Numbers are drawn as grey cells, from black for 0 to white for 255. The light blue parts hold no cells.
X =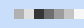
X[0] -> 177
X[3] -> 110
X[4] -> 156

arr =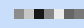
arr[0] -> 140
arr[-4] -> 135

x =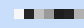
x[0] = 246
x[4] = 30
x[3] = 154

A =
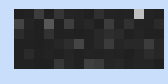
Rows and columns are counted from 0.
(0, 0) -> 32
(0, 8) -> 47
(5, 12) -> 36
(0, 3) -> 32
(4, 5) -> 37
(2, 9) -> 46
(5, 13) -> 36
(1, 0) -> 68
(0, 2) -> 60
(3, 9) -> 59
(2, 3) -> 49
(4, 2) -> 33
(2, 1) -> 34
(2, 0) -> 44
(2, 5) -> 34
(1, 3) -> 87
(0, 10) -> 34
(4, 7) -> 35
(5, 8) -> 58
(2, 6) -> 32
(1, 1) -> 36
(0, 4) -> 53
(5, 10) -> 39
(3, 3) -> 34
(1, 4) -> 33
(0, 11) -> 35

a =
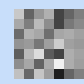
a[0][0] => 200
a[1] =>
[168, 126, 186, 141, 67, 120, 137]
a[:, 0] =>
[200, 168, 107, 147, 94, 141, 192]
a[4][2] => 220
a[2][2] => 167
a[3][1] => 154
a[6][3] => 157
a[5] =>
[141, 167, 99, 171, 241, 173, 158]
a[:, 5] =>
[101, 120, 172, 160, 174, 173, 101]
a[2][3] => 111
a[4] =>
[94, 186, 220, 92, 67, 174, 162]
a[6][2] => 197
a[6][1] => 104

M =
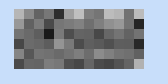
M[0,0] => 182
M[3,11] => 93
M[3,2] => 103
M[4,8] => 140
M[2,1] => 106
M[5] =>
[74, 102, 100, 125, 120, 80, 71, 101, 75, 69, 83, 100, 177]
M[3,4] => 148
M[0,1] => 138
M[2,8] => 72
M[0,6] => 191
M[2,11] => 99
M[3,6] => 76
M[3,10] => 94
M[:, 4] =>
[46, 118, 122, 148, 106, 120]
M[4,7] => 109
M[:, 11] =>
[114, 115, 99, 93, 112, 100]
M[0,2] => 99
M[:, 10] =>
[181, 152, 116, 94, 116, 83]
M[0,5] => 159

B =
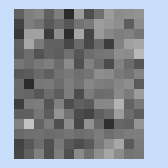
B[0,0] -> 96
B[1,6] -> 115
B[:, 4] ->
[127, 105, 142, 97, 94, 108, 114, 108, 93, 129, 148, 79, 111, 120, 126]
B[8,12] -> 156
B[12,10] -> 119
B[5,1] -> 109
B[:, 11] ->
[143, 94, 129, 160, 139, 107, 115, 141, 123, 99, 108, 98, 124, 91, 116]
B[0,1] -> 127
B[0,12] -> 146
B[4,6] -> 86
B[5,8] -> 109
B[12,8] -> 124
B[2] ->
[56, 159, 160, 60, 142, 45, 166, 70, 153, 135, 126, 129, 117]
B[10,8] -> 95
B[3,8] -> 105
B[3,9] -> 62
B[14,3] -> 80
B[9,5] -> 78
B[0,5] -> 44
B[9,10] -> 178
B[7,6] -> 114
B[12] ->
[105, 112, 113, 108, 111, 117, 109, 113, 124, 110, 119, 124, 126]
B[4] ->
[91, 110, 83, 99, 94, 112, 86, 109, 116, 119, 142, 139, 184]
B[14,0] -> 70
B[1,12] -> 140
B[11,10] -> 102
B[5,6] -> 80
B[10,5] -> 115
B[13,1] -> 87
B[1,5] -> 86
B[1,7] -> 122
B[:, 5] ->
[44, 86, 45, 71, 112, 139, 120, 126, 125, 78, 115, 140, 117, 89, 79]
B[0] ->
[96, 127, 134, 97, 127, 44, 156, 78, 111, 156, 139, 143, 146]
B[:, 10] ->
[139, 142, 126, 130, 142, 130, 122, 134, 138, 178, 157, 102, 119, 166, 140]

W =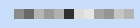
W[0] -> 139
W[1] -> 105
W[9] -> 149

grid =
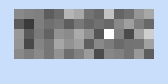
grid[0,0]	137
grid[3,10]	106
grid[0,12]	149
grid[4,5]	110
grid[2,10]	129
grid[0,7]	115
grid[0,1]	130
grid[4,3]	118
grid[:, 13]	[167, 104, 206, 161, 93]
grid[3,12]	116
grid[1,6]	120
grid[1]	[91, 58, 126, 112, 119, 94, 120, 103, 113, 104, 137, 159, 126, 104]
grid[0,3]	93
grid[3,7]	95
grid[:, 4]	[108, 119, 146, 166, 146]
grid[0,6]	168
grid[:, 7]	[115, 103, 144, 95, 155]
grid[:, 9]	[194, 104, 254, 124, 135]
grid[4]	[137, 125, 138, 118, 146, 110, 129, 155, 76, 135, 129, 115, 153, 93]

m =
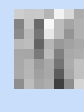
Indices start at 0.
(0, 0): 206
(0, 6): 172
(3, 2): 100
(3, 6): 169
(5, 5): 172
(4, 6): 173
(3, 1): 189
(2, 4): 188
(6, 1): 182
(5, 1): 181
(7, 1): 189
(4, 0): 167
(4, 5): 169
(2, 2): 118
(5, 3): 169
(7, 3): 173
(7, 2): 166

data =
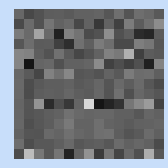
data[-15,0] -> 103
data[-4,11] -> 91
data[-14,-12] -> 117
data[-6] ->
[101, 85, 148, 43, 78, 56, 101, 216, 21, 36, 51, 118, 137, 155, 66]
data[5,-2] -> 32
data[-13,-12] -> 105
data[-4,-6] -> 99
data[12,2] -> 84
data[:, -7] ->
[100, 56, 82, 123, 98, 139, 83, 102, 103, 21, 103, 111, 111, 95, 59]
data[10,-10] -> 113
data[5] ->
[133, 21, 101, 104, 81, 97, 97, 101, 139, 65, 78, 64, 80, 32, 131]
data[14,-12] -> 87
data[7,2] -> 89
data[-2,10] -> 107
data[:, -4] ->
[84, 124, 93, 74, 176, 64, 123, 93, 80, 118, 96, 91, 84, 97, 105]
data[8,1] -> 76
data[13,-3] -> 103
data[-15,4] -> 94
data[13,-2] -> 97
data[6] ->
[103, 90, 70, 129, 112, 135, 86, 89, 83, 99, 89, 123, 108, 110, 95]
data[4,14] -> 88
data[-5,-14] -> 84
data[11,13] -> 98
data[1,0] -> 74
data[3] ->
[86, 109, 91, 92, 64, 46, 112, 95, 123, 110, 74, 74, 126, 118, 86]
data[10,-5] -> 96
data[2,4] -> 32
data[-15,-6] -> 86
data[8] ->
[104, 76, 93, 96, 94, 102, 94, 91, 103, 84, 112, 80, 103, 94, 86]
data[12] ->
[98, 85, 84, 105, 100, 112, 103, 99, 111, 113, 94, 84, 90, 107, 96]
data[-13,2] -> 164
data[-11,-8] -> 83
